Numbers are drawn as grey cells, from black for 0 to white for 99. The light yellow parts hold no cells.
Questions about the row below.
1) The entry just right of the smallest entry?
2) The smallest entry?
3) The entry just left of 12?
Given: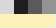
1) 35
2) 12
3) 84

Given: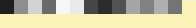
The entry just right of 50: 68
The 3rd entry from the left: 82
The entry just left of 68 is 50
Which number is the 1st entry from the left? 12
